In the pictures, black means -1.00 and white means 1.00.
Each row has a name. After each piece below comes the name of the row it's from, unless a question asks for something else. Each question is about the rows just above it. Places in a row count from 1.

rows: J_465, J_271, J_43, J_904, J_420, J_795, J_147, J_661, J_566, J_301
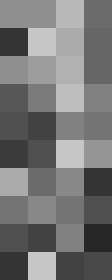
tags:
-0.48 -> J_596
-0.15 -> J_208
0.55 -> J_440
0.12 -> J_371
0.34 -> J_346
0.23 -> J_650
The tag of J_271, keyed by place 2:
J_440
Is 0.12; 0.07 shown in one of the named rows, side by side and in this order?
no

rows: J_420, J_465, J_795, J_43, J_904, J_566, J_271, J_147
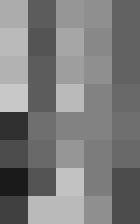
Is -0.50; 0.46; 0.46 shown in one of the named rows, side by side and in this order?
yes
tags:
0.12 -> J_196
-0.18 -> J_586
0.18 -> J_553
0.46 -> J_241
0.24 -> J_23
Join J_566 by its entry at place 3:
J_553
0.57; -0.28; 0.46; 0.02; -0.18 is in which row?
J_43
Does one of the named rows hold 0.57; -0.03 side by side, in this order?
no
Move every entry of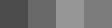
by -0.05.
-0.45; -0.23; 0.13; -0.08
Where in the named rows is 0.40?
J_795, 1
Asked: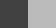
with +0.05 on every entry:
-0.45; 0.51

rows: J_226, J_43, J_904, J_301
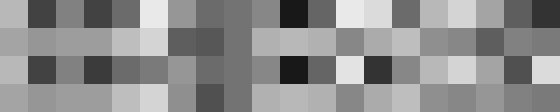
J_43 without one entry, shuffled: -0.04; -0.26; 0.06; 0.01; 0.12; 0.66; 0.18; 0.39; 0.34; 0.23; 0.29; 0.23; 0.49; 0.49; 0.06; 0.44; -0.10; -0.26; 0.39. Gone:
-0.32
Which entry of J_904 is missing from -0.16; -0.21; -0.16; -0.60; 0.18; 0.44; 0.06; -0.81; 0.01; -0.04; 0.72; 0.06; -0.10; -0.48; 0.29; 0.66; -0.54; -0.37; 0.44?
0.78
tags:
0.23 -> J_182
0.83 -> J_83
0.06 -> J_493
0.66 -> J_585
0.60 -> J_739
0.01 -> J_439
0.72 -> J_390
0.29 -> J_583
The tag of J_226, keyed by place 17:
J_585
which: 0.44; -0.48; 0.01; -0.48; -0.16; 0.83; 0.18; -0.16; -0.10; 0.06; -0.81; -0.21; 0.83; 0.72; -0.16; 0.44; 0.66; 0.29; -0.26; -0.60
J_226
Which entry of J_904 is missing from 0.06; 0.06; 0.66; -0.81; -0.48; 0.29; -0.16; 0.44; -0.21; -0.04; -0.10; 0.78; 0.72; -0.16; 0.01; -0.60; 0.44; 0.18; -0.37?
-0.54
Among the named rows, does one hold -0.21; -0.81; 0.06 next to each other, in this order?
no

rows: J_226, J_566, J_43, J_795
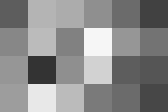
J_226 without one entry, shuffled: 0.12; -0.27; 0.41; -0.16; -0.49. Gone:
0.35
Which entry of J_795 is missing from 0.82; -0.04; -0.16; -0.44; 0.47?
0.23
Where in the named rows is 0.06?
J_566, 1
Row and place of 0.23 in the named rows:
J_795, 1
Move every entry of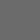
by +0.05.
-0.11
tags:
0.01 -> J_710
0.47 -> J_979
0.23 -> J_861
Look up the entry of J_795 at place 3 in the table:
J_979
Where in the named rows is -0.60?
J_43, 2

